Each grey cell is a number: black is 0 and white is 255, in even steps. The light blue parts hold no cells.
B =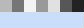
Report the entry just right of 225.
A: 87
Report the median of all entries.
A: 153

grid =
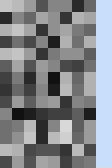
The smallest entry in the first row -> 41
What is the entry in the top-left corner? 196
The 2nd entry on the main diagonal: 133
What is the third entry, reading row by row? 155
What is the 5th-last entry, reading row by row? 165
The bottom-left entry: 73
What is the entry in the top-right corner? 103
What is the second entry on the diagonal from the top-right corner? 177
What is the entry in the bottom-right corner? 122
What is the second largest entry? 207
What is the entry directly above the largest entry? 64
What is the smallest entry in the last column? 29
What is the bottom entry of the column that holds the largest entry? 64
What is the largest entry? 216
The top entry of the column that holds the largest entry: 133
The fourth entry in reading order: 83
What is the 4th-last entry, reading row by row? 155

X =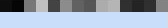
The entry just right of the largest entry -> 67
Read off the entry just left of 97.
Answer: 140

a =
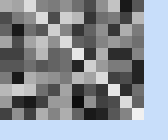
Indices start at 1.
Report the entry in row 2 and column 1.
76
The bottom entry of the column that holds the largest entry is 240
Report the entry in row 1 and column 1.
174
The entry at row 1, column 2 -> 164
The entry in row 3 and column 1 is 99
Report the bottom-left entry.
65
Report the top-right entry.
87
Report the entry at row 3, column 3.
111
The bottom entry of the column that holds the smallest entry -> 99
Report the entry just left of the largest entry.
132
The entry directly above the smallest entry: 44
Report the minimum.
13
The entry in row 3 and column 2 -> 25
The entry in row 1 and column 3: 219
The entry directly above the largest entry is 99
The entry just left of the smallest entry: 154

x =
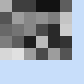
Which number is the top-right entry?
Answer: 94
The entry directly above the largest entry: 94
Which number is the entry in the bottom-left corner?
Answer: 215
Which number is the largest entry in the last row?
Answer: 224
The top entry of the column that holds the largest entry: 62
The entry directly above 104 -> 84
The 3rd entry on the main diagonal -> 135
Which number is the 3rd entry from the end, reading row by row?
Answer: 74
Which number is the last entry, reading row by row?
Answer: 84

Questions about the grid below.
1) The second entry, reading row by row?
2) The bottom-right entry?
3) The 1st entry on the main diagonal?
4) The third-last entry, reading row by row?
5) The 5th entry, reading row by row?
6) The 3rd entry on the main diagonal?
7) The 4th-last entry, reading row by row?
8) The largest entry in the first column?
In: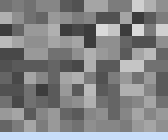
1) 124
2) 143
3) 113
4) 153
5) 134
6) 153
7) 124
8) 186

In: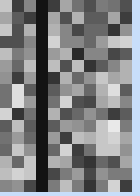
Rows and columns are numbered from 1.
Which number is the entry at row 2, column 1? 166
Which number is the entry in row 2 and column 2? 92
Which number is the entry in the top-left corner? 199
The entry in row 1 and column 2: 61
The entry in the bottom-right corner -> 61
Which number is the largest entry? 233
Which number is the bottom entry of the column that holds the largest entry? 211
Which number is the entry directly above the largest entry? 61
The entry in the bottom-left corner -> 134
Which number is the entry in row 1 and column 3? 134
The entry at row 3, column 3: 178
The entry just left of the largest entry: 199
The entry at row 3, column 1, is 199
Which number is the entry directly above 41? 134
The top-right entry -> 80
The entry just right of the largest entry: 123
